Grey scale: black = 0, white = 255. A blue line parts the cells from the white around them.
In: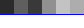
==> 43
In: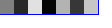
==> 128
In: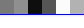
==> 121
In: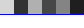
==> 214
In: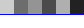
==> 205
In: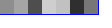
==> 142
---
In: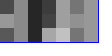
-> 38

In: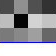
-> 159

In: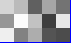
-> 173

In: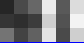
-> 97

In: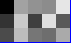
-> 118

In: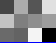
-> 244

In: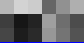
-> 42

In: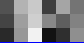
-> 242
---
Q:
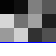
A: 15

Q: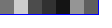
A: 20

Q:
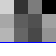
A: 51

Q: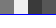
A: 240

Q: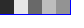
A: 105

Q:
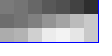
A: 80

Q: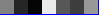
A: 87
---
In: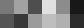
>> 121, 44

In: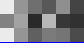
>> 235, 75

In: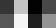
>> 53, 148

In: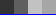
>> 51, 166

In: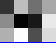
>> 51, 219

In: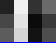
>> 34, 78

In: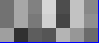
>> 114, 107
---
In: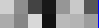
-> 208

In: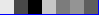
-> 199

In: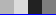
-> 181

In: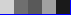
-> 161

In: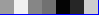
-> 205

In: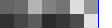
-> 221

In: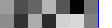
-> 209

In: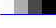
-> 174

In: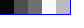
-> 187

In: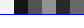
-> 146
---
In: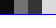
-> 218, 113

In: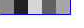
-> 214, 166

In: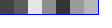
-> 229, 183

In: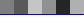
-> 197, 176

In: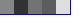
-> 222, 134

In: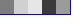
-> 230, 208

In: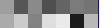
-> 234, 222

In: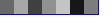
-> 196, 167

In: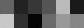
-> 200, 186

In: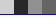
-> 208, 145
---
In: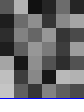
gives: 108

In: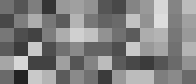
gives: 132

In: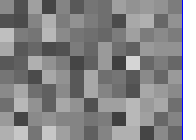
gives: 146

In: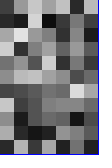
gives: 41

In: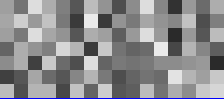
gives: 107

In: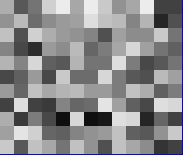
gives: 65
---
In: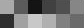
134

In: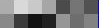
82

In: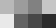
198

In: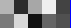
67

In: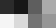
170

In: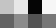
246

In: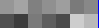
136

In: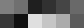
105

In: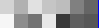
101

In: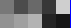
207
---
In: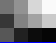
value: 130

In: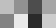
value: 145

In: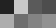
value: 200

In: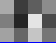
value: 37

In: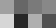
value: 103

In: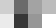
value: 107
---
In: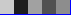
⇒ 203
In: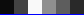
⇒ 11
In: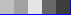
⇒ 191
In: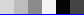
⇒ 216
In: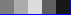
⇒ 125
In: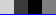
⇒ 211
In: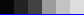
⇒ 7
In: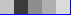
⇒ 197
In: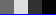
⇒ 107
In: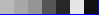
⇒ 186
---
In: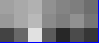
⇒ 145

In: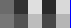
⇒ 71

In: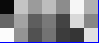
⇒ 217

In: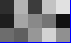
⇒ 116

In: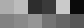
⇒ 102

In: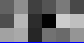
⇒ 205

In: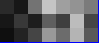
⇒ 188

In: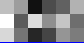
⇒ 197
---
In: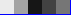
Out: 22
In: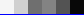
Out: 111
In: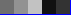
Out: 194
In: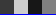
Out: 23
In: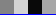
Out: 9
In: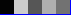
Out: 86
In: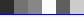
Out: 135
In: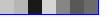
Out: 25
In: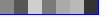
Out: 207
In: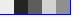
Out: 93
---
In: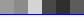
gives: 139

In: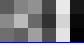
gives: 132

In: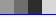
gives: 110

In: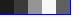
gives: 58

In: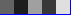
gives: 29

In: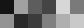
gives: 161
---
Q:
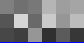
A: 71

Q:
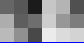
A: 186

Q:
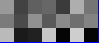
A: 186

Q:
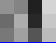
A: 120

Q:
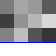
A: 130

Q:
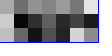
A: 190

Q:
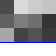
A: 167

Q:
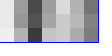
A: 239

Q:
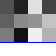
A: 124

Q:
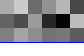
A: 127
